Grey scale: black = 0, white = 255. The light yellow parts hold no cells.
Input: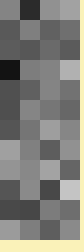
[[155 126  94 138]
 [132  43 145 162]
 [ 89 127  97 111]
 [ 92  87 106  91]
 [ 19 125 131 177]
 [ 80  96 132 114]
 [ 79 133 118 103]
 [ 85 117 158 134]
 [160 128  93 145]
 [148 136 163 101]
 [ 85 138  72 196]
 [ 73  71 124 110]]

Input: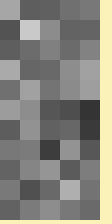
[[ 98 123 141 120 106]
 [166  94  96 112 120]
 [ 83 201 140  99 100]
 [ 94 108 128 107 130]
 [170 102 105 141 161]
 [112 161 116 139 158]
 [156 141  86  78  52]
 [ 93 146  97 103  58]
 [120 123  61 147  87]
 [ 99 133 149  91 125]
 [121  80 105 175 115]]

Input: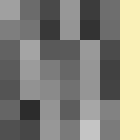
[[ 80  71 151 122 196 123]
 [160 107  73 151  60 110]
 [126 116  56 149  51 108]
 [ 98 164  89  90 153  75]
 [ 91 155 124 103 150  65]
 [ 84 146 138 113 149  67]
 [101  44 148  93 166 130]]

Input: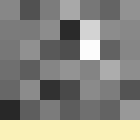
[[ 40  94 123  93 111  99 152]
 [135  81 124 168 119 100 146]
 [123 122 140  42 211 140 136]
 [119 144  89  78 252  98 134]
 [111  94 133 147 132 172 142]
 [103 139  49  73 138 125  84]]

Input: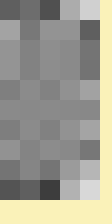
[[ 84  95  61 178 216]
 [ 95 109  80 172 208]
 [163 120 147 147  95]
 [148 130 142 138 116]
 [148 130 141 138 115]
 [127 139 130 145 162]
 [138 137 138 137 136]
 [126 139 129 146 164]
 [146 132 140 137 119]
 [116 133 117 155 182]]

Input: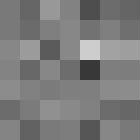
[[132  98 122 125  86 135 121]
 [121 102 152 130  78 108 101]
 [121 107 127 135 114 127 111]
 [135 155  91 136 205 162 158]
 [131 104 135 109  56 126 125]
 [140 129 123 127 127 139 140]
 [108 123 144 137 129 108 103]]

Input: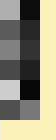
[[ 80 120]
 [175  13]
 [ 91  39]
 [129  51]
 [ 73  32]
 [205   8]]

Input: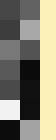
[[ 12 163]
 [ 71  98]
 [ 61 168]
 [120  83]
 [ 89  11]
 [ 74  17]
 [242  15]]
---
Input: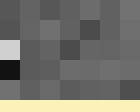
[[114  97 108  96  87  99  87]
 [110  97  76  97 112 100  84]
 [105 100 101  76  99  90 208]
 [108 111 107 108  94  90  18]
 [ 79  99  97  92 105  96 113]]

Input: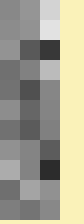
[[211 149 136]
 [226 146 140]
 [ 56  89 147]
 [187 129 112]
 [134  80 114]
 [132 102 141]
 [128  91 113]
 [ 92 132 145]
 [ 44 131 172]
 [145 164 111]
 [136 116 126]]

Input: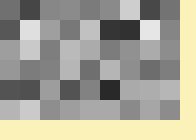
[[115  72 206 138 123 139 135  70 112]
 [133 230  49  53 193 120 159 223  87]
 [141 171 145 124 171 186 126 201 158]
 [126 109 142 181 111 182 129 124 151]
 [182 173 170  41 130  83 157  80  83]
 [140 166 138 169 169 158 142 202 181]]

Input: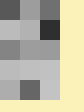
[[112 157  88]
 [ 47 178 187]
 [155 157 132]
 [193 191 187]
 [195 102 173]]

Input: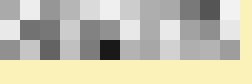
[[242  85 121 169 174 204 239 218 182 150 237 170]
 [231 143 162 233 172 232 145 130 204 119 114 233]
 [157 179 175 209 167 179  25 124 192  99 197 144]]

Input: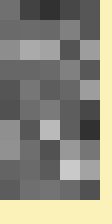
[[ 86  71  49  66 112]
 [ 86 128 105 107 106]
 [157  84 163 170 141]
 [ 88 128 106 103 103]
 [157 103  93 118  85]
 [ 72  93 122 109  81]
 [ 49  94 186  87 143]
 [118 152  82 110 145]
 [163 201  91 106 100]
 [ 81 106 115 111  92]]

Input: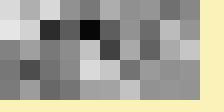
[[135 112 149 144 173 120 145 216 175 217]
 [148 187 108 146  94   7  92  44 210 229]
 [197 170  98 169  65 194 140 121 159 130]
 [148 144 154 115 198 217 137 114  77 119]
 [147 149 146 194 163 161 117 104 156 123]]
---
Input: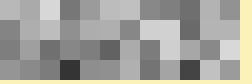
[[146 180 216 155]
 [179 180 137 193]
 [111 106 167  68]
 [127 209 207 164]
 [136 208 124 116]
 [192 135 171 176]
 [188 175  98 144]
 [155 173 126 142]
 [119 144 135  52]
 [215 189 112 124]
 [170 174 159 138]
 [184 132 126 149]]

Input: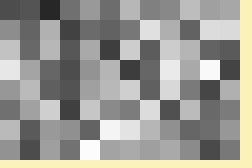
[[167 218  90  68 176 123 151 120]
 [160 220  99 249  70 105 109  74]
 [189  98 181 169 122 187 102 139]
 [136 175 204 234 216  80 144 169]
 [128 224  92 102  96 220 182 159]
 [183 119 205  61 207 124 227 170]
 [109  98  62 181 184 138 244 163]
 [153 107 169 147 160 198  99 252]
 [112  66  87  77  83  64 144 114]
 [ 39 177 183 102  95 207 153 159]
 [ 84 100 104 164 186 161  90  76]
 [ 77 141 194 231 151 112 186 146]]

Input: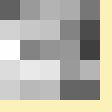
[[119  76  63 181 100]
 [172 131 151 154 101]
 [179 194 148 228 189]
 [154 199 131 233 185]
 [ 97 210 254 220 206]]

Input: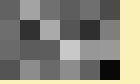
[[ 75 126 153   8]
 [111  47 151  97]
 [ 93  85 200 140]
 [112 170  93 106]
 [163  49  92 140]
 [ 98 110 106  84]]

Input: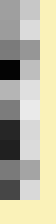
[[199 219 150 190 223 234 216 219 164 217]
 [159 156 123   4 181 124  38  32 122  70]]

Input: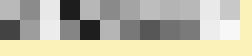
[[200 247]
 [233 237]
 [184 122]
 [180 113]
 [189  87]
 [164 120]
 [138 181]
 [183  30]
 [ 29 133]
 [232 236]
 [139 157]
 [185  67]]

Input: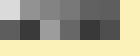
[[ 94  78]
 [ 97  57]
 [120 103]
 [131 156]
 [146  58]
 [218  93]]

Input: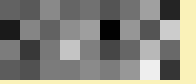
[[ 36 204 105  53]
 [160  84 184 238]
 [113 150 102 151]
 [ 84   2  70 124]
 [113 158 127 138]
 [101 142 196 122]
 [137  98 120 123]
 [ 89 133  56  81]
 [ 98  26 124  92]]

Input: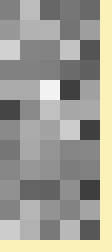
[[105 158  84  97 160 169  64 135 129  62 164  87]
 [119 116 195 108  63 167 203 133 125 143 131 185]
 [103 179 131 126 242 192 163 148 144  98 147 121]
 [188 178 132 129 170 137 170 168 151 100 181 177]
 [128 152 209 129 170  69 138 119 135 145 131 204]]
